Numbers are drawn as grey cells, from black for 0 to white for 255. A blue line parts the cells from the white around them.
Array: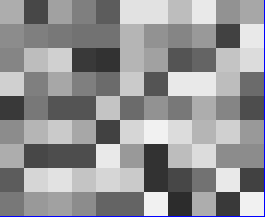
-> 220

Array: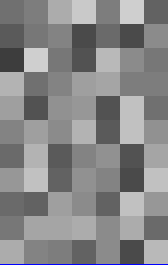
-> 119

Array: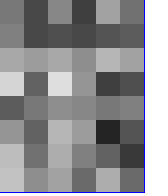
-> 162

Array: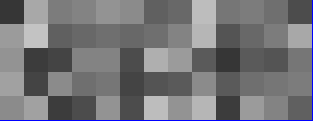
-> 118

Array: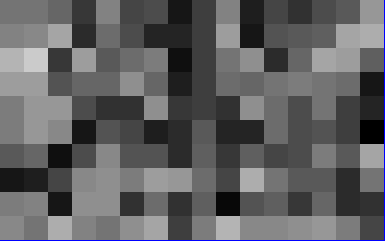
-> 95

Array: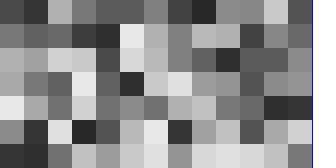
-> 140
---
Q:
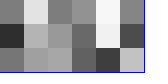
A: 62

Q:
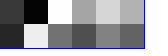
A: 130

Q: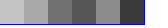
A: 140

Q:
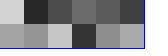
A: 142

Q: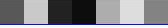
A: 221

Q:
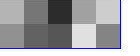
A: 224
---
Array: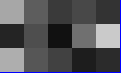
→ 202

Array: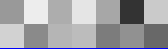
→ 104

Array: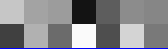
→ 121

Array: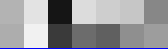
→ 157

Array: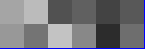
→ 110

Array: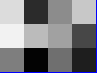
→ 71

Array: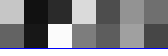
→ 70

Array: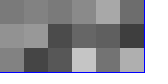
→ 62
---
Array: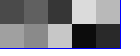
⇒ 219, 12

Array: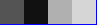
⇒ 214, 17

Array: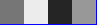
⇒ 236, 37

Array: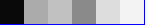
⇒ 243, 9

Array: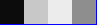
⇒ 236, 12

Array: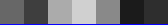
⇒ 208, 27

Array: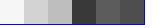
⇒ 246, 57
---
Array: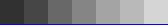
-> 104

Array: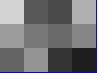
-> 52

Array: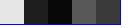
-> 8

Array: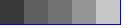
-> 114

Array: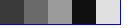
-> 155

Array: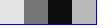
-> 13

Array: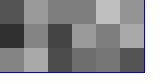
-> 76

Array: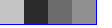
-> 108
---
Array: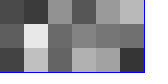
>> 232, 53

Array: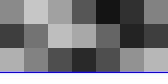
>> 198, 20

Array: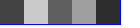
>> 202, 45

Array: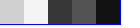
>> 244, 18

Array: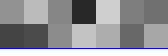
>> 207, 40

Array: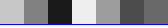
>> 238, 26

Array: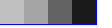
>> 192, 26

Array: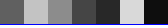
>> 217, 14

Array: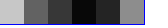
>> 199, 8

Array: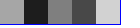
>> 210, 29
